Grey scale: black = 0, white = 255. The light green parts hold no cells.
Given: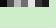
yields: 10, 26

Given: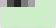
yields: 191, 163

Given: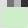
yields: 223, 50

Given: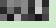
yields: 82, 68

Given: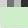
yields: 211, 48

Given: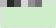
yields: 184, 115
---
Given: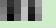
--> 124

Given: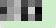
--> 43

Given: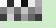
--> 126

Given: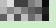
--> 178

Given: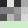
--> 127

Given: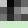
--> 87
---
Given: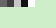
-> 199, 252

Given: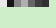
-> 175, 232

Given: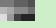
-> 136, 221

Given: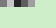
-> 38, 199

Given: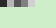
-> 85, 208

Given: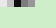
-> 16, 232
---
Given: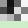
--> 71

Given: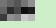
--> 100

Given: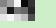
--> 177

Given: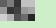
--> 152

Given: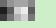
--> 30

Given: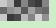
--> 105

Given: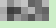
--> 167
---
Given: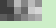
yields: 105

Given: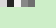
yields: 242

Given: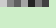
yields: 95

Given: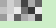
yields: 98

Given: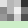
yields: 209

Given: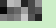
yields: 130

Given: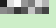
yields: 53

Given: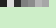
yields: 47

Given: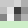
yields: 118
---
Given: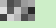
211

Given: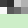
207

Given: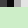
174

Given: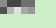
182

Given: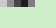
141

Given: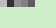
145

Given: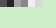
216

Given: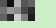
178

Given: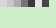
214
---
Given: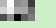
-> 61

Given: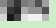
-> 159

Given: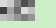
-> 109

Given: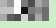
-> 138

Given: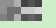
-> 67

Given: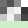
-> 254
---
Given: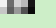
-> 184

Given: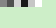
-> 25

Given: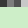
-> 200

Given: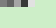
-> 55

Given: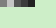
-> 60

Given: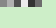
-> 235

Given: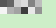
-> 220

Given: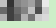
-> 146

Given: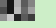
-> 91

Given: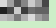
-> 134
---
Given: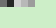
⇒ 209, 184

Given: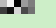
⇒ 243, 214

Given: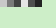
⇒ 229, 200

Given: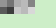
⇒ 216, 200

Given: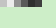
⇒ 236, 195

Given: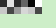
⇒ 255, 227

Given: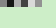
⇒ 217, 176
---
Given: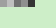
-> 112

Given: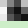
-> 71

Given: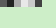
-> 171

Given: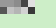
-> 140

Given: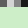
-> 132

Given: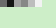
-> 162

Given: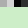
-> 6
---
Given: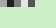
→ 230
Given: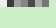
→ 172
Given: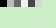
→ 71
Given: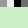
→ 6
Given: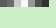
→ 79
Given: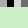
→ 213
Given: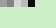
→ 187
